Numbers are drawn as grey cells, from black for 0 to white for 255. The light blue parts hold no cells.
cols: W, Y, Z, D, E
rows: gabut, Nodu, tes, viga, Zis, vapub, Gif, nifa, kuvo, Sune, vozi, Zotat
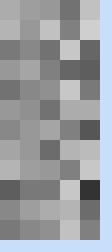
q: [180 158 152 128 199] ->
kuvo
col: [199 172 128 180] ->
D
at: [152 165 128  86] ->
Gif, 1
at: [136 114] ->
tes, 1
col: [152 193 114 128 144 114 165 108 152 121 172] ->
Z
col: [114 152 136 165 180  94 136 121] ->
W

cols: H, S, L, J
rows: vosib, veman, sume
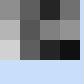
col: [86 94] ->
S
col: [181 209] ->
H
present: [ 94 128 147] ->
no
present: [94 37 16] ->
yes
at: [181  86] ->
veman, 0
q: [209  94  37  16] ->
sume
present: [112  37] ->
no

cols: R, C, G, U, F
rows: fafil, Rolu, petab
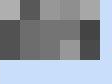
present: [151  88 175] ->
no
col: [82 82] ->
R

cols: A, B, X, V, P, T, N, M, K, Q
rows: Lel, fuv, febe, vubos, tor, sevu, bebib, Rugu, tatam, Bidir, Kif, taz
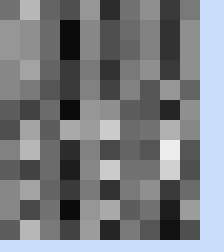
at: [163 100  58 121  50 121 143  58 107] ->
Bidir, 1
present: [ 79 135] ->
no
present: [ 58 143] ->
yes
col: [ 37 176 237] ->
K
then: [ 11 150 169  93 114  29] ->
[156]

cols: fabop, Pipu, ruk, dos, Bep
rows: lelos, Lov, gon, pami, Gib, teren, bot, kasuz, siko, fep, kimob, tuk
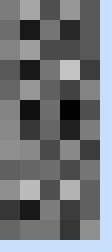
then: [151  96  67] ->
[131]
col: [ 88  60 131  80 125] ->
Bep
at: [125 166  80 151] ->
lelos, 0
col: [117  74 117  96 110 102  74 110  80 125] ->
ruk
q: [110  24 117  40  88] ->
Lov

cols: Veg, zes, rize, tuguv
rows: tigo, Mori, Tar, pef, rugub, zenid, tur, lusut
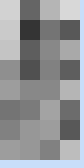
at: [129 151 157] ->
tur, 0
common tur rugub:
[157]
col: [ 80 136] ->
zes
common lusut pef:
[129]
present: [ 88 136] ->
no
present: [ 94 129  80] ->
no
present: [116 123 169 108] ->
no

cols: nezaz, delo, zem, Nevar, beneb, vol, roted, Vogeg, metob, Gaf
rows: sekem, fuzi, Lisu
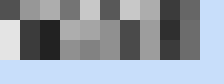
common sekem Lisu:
[59]
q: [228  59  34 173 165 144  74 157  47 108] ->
fuzi

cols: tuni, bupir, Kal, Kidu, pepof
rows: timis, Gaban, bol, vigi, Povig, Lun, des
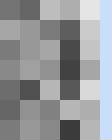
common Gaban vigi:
[166]
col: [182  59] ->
Kidu
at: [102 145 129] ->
Lun, 0
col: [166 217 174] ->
pepof
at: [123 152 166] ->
bol, 0
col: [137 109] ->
tuni

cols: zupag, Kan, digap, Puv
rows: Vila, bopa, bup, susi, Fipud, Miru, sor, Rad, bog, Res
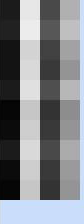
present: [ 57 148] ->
yes
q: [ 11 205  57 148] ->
sor
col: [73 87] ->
digap

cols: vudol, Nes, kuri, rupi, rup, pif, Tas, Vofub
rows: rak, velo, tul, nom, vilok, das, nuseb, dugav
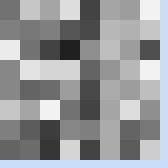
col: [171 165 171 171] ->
pif
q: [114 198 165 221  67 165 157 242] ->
rak
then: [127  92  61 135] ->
[127]
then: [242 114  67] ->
[165]

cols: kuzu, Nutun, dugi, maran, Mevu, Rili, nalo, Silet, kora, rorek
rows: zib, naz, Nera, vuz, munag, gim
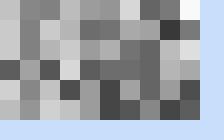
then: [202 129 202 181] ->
[109]
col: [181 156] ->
kora

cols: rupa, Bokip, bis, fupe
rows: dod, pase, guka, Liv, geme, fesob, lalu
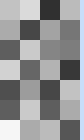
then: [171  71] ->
[163]
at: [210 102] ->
Liv, 0
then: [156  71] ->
[194]
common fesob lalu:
[171]
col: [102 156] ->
Bokip

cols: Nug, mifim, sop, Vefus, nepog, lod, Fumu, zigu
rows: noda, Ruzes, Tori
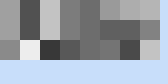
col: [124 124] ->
Vefus
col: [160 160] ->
Nug

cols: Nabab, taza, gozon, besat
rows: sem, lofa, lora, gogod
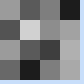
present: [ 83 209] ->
yes
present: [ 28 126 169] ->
yes
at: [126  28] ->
sem, 2
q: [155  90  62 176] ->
lora
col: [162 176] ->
besat

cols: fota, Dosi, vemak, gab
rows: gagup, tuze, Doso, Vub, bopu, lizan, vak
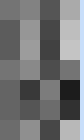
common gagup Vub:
[116]
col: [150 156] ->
Dosi
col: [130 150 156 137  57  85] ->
Dosi

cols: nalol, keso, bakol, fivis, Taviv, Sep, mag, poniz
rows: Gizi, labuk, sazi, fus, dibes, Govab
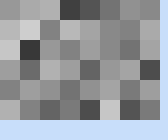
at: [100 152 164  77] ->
fus, 4
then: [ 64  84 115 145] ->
[137]
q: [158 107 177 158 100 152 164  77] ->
fus
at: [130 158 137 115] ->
sazi, 3
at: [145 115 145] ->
dibes, 2
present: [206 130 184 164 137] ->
yes
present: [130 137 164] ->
no

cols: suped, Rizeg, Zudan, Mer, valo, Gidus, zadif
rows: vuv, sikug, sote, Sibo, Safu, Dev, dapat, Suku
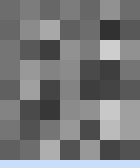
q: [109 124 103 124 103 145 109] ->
vuv
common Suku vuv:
[109]
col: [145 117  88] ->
zadif

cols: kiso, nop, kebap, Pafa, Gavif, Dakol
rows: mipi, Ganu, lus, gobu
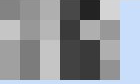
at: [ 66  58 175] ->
lus, 3
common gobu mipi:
[146]
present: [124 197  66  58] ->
yes

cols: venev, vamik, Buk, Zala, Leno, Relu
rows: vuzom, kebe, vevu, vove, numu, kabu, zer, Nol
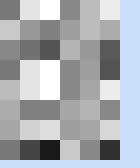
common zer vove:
[158]
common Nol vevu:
[136]
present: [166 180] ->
yes
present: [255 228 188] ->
no

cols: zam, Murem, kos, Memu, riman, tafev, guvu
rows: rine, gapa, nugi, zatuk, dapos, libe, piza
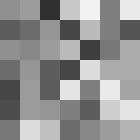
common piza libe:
[156]
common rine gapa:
[127]
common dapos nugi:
[156]
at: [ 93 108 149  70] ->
gapa, 0
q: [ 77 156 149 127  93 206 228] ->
libe
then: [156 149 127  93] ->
[206]

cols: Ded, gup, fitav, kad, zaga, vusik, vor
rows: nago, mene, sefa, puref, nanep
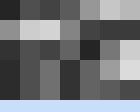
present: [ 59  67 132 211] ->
no
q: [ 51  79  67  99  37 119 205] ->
sefa
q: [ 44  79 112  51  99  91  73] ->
nanep
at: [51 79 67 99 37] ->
sefa, 0
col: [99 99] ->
zaga
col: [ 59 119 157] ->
vusik
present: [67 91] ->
yes

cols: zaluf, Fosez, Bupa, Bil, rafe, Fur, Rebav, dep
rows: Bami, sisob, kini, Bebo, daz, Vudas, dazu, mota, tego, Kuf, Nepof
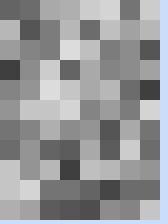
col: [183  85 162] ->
dep
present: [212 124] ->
no
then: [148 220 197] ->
[169]
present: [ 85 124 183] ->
yes
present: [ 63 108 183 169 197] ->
no
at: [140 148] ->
dazu, 3
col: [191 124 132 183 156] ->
Fur

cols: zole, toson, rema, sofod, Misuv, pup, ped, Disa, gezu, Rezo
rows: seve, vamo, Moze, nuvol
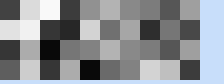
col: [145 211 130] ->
Misuv
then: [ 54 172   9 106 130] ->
[211]

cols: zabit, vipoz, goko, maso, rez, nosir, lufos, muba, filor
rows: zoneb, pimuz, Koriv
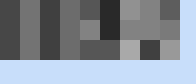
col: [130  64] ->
muba
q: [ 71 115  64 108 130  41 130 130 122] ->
pimuz
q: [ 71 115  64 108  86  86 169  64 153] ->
Koriv
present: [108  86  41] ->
yes

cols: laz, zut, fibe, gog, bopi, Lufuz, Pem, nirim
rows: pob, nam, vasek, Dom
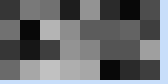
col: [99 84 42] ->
Pem
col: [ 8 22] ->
zut
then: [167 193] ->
[174]
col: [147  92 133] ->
bopi
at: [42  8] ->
pob, 5

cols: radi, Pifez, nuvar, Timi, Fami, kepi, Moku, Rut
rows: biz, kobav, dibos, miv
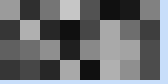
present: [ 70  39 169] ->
yes
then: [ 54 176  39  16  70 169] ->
[110]

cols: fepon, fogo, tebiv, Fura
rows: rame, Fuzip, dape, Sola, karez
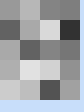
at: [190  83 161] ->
karez, 1
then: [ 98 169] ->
[217]

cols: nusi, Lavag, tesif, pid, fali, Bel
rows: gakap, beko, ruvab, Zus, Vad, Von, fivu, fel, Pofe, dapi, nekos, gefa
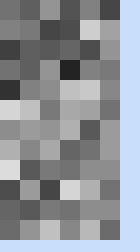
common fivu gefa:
[148]
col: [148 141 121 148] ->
tesif

